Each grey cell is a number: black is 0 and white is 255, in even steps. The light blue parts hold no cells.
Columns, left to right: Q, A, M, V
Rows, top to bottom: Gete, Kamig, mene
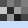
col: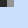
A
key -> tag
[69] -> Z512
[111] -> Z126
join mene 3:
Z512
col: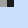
M

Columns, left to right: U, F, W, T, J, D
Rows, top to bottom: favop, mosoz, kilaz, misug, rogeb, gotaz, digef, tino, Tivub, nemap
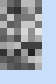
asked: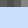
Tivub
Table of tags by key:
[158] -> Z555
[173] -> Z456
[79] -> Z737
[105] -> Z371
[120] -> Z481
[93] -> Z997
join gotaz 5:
Z456

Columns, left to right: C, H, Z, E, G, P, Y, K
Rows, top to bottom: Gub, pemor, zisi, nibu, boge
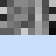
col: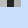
K
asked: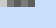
pemor

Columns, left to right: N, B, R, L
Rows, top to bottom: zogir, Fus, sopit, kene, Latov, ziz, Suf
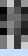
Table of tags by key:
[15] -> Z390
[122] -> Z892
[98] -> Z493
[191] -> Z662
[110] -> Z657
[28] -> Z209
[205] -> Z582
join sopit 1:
Z657
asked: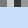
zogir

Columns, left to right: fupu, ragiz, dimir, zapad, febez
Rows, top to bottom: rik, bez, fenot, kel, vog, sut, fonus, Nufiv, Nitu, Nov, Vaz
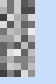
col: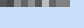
zapad
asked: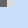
Nufiv
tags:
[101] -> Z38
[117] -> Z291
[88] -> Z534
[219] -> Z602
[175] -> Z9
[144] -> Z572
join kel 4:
Z291
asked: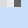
Nufiv

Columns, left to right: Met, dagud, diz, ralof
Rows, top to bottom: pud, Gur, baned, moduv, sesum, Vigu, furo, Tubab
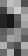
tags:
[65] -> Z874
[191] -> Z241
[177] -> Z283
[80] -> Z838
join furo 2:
Z838
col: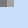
dagud
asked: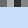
Tubab
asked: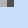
pud
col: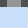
diz
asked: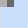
furo

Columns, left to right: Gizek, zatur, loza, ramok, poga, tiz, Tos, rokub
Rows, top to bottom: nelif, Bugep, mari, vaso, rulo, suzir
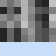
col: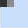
loza
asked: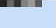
rulo
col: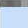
zatur
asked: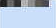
Bugep
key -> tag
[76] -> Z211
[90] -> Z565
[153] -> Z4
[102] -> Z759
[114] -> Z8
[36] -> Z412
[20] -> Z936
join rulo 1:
Z759

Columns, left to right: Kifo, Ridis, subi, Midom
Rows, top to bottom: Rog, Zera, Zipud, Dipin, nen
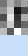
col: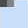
Kifo
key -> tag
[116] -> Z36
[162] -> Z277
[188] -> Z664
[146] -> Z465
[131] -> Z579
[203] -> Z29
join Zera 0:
Z465
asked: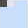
Zipud
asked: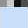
Zera

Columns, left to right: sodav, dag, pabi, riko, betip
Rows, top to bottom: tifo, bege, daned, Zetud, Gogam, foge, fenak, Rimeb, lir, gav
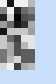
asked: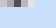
fenak
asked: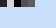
daned
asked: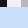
tifo
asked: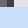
foge
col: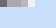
dag
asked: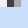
gav

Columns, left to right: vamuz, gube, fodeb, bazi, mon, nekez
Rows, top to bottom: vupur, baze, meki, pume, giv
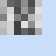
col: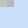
vamuz
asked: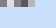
meki
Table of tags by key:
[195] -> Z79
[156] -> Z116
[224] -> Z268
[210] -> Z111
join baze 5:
Z268
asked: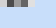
baze
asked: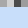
baze
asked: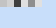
pume

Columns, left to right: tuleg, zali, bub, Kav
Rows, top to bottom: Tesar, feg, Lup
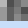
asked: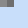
Lup
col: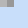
tuleg
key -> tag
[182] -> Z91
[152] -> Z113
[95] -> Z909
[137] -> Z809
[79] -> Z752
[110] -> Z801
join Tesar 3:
Z809
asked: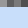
feg

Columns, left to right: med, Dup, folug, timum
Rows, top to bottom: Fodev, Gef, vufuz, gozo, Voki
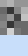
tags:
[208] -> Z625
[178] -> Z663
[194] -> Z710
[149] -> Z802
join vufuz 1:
Z802
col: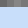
med
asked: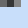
Gef

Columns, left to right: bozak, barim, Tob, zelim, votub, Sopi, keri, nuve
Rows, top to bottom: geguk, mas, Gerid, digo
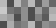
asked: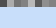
digo
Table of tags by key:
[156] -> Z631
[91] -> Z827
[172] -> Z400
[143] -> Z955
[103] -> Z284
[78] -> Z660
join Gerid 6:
Z827
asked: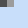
mas
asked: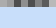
Gerid
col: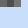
Tob
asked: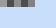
Gerid
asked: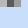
geguk

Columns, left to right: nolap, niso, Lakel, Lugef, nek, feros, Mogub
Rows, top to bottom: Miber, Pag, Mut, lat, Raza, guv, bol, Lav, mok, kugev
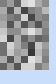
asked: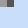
kugev
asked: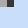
Lav
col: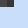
nek
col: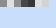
nek
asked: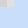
Miber
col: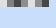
nek
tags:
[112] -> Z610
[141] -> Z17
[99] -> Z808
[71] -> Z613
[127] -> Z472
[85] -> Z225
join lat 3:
Z225

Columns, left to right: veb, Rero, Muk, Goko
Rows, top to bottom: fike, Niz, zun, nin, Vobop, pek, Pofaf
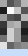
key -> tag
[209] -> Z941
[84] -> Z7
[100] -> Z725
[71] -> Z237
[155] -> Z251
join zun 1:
Z7
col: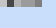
Muk
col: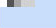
Rero
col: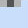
Goko
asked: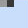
pek
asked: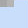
nin
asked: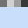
pek

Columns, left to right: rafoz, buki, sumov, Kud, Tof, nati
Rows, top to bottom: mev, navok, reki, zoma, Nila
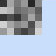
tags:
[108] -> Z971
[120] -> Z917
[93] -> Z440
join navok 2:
Z971
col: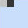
rafoz

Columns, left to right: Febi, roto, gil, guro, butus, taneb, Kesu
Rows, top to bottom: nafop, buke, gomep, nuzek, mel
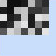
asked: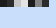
nuzek
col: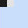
Febi
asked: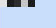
gomep
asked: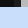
nafop
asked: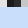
gomep
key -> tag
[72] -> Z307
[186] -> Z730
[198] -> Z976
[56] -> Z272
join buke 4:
Z272

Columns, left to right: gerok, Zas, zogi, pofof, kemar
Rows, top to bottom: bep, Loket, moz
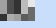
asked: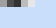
bep
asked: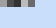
Loket
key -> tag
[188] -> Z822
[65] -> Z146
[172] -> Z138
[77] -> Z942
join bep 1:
Z942

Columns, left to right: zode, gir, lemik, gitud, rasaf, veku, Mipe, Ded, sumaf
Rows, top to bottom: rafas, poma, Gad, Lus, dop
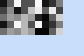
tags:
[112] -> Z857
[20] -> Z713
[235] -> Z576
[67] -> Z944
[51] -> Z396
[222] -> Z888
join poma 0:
Z944
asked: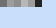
Gad
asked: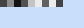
poma

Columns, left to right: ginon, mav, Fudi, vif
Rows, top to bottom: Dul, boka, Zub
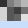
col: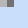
vif
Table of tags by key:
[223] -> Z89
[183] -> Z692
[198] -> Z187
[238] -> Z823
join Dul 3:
Z692
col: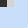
ginon
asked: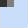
Dul
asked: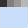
Dul

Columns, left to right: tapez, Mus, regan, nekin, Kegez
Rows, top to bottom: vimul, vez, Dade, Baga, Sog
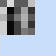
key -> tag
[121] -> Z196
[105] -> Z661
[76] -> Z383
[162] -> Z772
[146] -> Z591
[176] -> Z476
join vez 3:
Z772
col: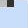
Kegez
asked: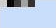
Baga
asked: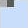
Dade
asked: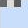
vimul
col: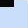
Mus

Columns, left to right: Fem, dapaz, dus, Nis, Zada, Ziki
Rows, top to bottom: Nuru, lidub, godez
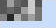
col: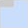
Zada
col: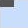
Fem
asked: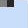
godez
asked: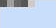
Nuru
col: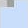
Zada

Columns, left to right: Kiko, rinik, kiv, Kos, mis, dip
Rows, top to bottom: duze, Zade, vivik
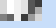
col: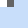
rinik
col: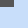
mis
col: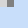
Kiko
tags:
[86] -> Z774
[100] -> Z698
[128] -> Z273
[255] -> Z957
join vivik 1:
Z698

